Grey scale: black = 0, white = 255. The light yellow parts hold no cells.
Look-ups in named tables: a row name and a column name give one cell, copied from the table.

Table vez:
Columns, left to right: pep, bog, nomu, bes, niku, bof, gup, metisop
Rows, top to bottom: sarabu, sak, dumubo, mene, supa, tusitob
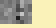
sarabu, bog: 127
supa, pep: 121
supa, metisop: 128
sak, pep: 136
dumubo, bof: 92
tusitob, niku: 107
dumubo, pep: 125
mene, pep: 115
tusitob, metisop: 137
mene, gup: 121
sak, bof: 164
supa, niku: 30

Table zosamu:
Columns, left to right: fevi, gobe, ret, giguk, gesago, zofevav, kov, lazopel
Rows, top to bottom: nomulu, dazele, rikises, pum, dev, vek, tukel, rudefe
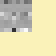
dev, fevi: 172
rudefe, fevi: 176
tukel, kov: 163
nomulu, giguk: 158
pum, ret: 176
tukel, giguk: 171
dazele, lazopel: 169
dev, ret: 171
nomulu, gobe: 90
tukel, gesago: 164
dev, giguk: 209
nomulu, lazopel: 126
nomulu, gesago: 130
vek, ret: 162
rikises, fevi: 167
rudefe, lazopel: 188
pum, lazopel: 206
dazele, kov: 169
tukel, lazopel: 164
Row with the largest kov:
rudefe

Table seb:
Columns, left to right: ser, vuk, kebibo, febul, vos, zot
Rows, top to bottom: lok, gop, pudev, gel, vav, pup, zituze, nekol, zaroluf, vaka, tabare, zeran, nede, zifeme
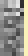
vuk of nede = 106
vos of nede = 139
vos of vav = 88
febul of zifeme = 68
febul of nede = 88
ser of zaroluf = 130
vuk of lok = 152
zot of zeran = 129
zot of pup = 134
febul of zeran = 133
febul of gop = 192
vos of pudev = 112
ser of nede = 123
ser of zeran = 158
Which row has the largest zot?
nede

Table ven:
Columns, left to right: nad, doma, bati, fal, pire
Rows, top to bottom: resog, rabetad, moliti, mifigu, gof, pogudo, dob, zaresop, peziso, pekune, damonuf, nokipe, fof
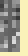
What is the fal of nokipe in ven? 105
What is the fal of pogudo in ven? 155
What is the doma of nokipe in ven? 202
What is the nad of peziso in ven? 111
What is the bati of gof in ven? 99
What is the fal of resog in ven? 147
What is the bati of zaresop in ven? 99
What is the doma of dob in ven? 142
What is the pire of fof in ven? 128
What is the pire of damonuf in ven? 127
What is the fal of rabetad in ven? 140
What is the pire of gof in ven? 58
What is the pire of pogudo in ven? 113
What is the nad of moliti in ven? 83
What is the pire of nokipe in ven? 131
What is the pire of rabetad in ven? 118
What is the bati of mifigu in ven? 99
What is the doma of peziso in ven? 102

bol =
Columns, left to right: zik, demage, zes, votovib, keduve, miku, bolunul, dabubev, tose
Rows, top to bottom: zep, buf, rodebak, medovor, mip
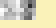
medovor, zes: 183
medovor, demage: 173
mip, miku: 179
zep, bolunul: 149
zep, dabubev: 100
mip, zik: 211
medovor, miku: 167
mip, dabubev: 101
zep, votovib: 213
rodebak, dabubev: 155
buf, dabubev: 47

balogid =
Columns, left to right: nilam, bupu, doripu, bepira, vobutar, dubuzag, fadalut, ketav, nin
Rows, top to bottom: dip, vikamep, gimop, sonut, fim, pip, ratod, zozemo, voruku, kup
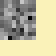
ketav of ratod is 136
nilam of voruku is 161
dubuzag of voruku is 65
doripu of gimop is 141
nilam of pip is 104
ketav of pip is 115
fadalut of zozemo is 184
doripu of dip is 151
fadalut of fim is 164
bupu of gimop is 167
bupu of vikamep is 129
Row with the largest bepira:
ratod

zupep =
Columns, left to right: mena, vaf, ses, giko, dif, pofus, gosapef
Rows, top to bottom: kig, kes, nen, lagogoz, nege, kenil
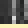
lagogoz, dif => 66
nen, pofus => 51
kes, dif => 64
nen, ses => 65
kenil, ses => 45
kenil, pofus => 74
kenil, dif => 46
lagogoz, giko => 110
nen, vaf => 50
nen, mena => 52
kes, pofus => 42
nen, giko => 117
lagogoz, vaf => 52
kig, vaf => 53

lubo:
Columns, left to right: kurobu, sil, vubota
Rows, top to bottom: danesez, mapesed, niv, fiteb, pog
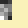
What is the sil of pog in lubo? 151
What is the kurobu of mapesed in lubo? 180
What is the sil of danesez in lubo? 43
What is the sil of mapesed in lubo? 123
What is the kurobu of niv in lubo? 140
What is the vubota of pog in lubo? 39
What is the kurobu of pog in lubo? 254
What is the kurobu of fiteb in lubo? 175
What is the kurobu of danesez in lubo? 45
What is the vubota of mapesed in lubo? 127
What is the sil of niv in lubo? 184
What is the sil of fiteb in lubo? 138
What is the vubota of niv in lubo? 129
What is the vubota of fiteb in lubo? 88

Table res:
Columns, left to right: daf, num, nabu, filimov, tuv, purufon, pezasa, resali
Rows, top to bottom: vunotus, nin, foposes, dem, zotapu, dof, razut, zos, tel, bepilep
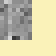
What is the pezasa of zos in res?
139
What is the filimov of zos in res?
143
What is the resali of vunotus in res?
124
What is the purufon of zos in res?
151
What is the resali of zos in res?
154
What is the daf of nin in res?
147
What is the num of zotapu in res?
138
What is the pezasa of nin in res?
145
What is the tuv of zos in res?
148
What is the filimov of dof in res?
144
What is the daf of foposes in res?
91
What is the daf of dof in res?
152
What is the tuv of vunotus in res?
143
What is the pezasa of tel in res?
152
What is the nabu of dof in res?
188
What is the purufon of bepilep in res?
169
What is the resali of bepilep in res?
118
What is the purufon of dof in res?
112
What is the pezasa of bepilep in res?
146

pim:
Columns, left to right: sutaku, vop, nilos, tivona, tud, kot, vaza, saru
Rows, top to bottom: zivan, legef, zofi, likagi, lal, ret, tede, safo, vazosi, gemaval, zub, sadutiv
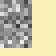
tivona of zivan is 203
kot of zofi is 138
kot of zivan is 131
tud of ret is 186
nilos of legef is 121
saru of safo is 147
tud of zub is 140
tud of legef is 218
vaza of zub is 127
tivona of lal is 136
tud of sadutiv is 188
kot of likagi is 154
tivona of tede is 133
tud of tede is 60
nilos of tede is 192

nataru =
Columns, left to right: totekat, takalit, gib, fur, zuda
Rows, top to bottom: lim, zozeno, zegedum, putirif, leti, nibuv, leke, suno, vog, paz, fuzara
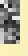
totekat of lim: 231
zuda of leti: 234
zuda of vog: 132
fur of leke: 54
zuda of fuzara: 181
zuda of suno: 73
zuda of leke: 60

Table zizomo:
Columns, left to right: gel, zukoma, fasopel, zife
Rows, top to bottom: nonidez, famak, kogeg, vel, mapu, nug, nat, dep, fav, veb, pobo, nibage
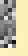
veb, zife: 220
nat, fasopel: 112
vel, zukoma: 85
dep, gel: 124
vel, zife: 217
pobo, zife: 17
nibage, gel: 117
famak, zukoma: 142
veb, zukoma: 176
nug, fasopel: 160
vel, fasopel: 148
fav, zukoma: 78
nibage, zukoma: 43
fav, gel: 108
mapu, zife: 180
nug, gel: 134
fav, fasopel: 138

